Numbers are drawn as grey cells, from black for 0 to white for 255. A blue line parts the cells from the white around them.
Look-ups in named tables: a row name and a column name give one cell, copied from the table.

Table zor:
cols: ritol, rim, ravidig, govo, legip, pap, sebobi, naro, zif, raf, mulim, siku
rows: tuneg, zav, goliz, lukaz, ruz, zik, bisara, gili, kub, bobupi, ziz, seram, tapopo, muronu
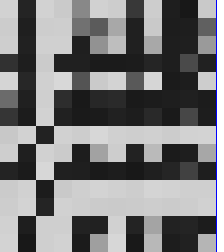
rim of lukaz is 30
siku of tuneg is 201
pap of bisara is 27
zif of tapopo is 164
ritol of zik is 107
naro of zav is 32
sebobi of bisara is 33
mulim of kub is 30
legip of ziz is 207
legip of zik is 25
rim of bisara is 28
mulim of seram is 205
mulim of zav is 30
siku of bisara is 29
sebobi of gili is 208
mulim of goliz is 31
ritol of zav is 204
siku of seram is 209
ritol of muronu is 211
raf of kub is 27

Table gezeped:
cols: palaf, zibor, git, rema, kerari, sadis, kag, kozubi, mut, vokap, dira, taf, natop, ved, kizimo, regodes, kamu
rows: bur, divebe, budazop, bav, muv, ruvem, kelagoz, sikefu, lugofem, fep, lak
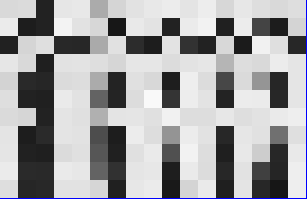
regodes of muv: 38
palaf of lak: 222
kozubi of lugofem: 224
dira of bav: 227
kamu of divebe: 212
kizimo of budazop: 241
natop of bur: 215
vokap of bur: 236
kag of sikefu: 29
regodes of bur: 217
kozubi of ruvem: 220
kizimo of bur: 222
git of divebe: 34
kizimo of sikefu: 225

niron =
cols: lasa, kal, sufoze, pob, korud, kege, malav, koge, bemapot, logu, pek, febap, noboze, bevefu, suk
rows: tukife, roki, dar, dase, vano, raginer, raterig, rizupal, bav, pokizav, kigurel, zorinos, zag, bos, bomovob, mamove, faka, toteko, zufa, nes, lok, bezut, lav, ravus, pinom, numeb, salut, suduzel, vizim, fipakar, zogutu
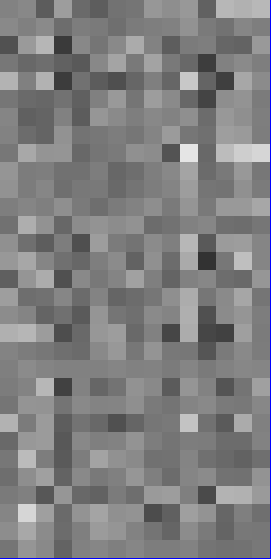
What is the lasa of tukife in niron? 130
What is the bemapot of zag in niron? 108
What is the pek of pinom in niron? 125
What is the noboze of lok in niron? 130
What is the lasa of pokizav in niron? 149
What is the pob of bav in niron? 149
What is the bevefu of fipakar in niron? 120
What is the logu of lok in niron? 123
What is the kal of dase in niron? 104
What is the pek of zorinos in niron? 149
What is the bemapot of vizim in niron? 76
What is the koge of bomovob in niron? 98
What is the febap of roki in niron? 122
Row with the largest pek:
bav

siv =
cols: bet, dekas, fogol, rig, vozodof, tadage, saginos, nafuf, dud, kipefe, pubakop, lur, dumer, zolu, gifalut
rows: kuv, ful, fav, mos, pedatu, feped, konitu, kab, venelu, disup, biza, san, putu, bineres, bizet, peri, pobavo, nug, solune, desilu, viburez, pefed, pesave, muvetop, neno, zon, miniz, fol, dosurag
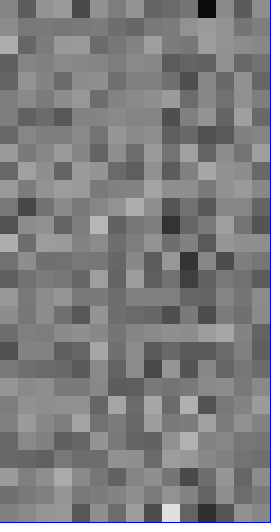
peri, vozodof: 103
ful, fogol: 121
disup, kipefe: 92
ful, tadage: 124
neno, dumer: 134
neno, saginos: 121
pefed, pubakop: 121
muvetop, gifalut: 131
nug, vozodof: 87
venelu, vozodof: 133
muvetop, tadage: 113
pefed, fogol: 142

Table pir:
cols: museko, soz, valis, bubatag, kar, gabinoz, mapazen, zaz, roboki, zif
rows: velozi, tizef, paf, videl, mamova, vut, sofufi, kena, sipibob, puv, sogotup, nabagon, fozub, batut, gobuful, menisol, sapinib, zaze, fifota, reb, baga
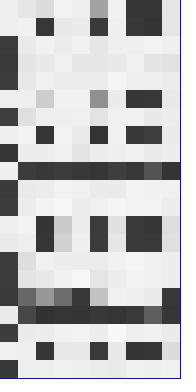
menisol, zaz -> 242
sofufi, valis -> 238
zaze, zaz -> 58
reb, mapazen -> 232
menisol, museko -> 60
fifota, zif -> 235
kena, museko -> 239
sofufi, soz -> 223
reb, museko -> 240
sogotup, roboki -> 241
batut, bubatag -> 209
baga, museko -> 55
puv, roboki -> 84
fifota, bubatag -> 241
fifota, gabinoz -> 237
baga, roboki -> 238
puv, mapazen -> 62
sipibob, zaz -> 241
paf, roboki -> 243

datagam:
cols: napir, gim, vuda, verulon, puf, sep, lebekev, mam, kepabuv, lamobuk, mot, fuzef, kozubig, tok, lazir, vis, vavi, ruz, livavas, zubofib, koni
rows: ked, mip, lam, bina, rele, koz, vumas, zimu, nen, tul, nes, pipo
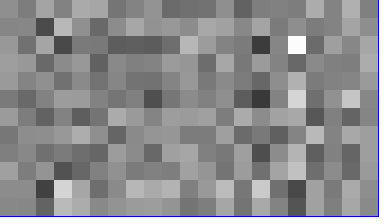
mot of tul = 161
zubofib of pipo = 167
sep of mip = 105
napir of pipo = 136
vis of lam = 134
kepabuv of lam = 92
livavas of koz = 145
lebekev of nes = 138
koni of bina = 172
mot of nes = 128
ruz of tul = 110
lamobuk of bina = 155
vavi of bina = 104
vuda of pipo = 99
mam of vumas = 154
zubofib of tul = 105
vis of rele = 142
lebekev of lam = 93

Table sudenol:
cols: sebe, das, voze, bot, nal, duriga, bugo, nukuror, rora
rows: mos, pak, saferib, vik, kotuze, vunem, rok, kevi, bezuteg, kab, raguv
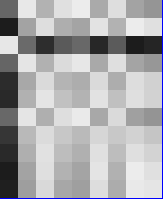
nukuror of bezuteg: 223
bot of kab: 178
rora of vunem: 210
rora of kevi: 197
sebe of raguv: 31
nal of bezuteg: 176
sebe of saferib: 231
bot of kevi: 199
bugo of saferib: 91
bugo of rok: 218
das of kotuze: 168
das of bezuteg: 175
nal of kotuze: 173
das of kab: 163
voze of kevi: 219
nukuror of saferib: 28
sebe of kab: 28
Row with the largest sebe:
saferib

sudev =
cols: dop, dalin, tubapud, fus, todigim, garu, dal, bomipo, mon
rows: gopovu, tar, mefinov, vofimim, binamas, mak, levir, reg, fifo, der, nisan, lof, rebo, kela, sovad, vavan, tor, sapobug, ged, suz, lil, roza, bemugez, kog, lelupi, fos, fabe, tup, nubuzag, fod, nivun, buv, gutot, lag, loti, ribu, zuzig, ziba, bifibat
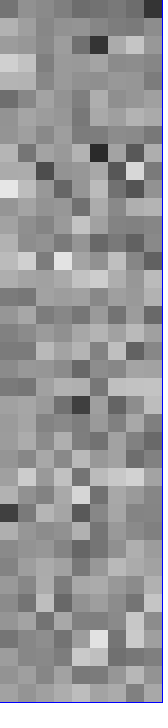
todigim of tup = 214
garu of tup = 113
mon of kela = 137
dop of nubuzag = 64
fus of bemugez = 113
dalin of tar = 159
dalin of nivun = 147
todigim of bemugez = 63
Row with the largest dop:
nisan

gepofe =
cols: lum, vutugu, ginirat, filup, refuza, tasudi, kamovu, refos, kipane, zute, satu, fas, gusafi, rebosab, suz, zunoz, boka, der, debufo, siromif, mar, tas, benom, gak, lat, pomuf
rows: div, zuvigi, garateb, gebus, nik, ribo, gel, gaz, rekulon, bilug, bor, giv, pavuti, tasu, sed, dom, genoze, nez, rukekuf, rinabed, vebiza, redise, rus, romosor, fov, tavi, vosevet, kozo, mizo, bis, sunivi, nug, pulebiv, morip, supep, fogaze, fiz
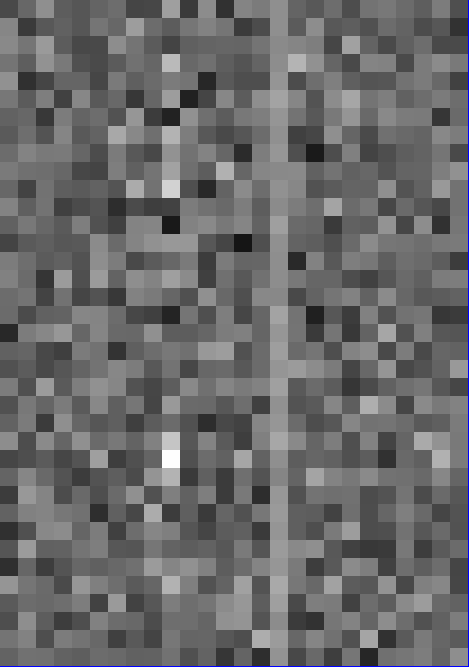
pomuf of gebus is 121
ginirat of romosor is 59
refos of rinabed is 95
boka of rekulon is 79
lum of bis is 48
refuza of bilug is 71
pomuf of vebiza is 153
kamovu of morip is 154
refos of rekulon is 88
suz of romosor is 134
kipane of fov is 129
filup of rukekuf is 151
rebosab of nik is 78
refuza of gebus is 80
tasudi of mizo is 46
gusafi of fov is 90
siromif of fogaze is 81
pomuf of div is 79
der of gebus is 145

